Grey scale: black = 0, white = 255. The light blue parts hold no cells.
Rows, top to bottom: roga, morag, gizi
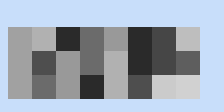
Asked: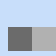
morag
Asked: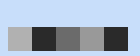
roga
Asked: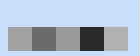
gizi
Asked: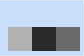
roga
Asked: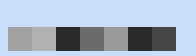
roga
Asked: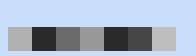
roga

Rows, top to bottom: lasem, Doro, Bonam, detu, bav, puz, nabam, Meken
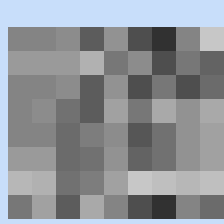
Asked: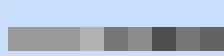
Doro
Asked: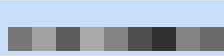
Meken
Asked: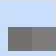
nabam

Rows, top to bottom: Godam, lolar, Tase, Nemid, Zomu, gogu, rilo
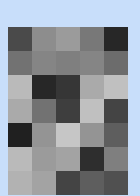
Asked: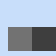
Nemid
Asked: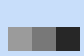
Godam

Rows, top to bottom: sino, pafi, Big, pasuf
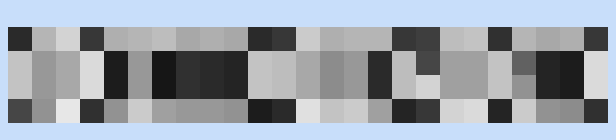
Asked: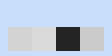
pasuf
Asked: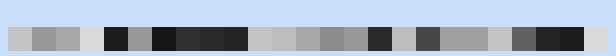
pafi
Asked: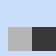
sino
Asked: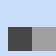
pafi

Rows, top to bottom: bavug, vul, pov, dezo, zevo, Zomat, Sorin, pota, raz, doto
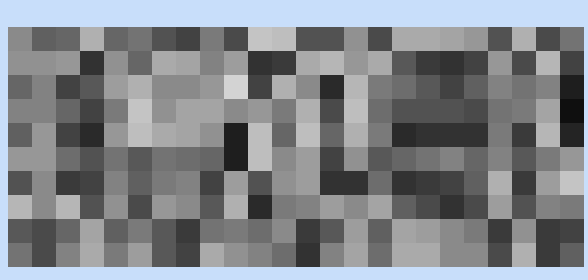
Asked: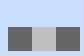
zevo
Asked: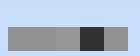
vul
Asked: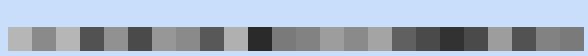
pota
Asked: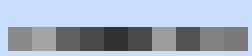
pota

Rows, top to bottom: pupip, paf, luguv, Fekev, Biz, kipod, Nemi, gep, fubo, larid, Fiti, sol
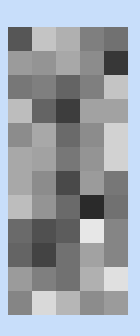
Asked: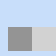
kipod
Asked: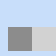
Biz

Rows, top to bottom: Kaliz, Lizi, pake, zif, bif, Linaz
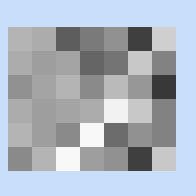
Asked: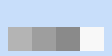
bif
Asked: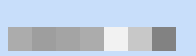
zif
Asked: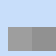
Linaz
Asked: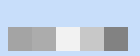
zif
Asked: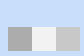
zif
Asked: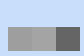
Lizi

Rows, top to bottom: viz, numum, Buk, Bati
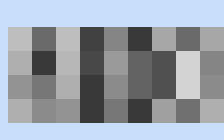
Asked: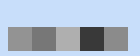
Buk
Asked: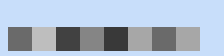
viz
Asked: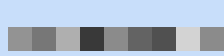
Buk
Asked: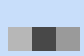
numum
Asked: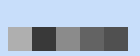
Buk
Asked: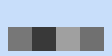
Bati
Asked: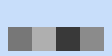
Buk

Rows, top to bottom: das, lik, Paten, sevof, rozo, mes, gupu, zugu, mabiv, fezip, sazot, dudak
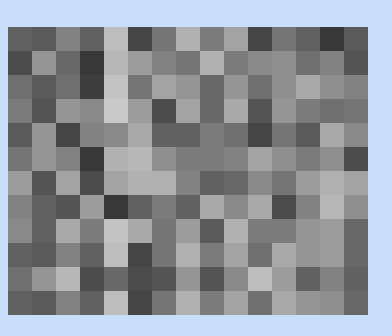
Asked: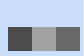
sevof
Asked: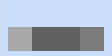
rozo
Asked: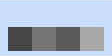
rozo
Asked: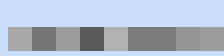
mabiv
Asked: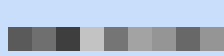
Paten
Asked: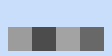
sevof

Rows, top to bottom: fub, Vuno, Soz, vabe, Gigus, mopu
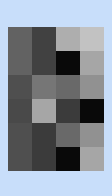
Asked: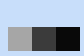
vabe
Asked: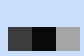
mopu
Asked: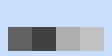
fub
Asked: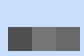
Soz

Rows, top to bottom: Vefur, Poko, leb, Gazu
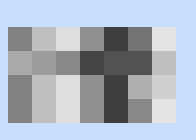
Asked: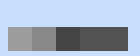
Poko
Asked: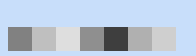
leb

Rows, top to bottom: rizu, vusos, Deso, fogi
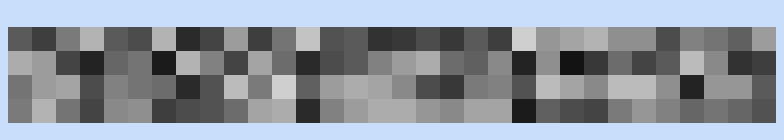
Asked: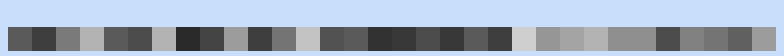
rizu
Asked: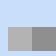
rizu

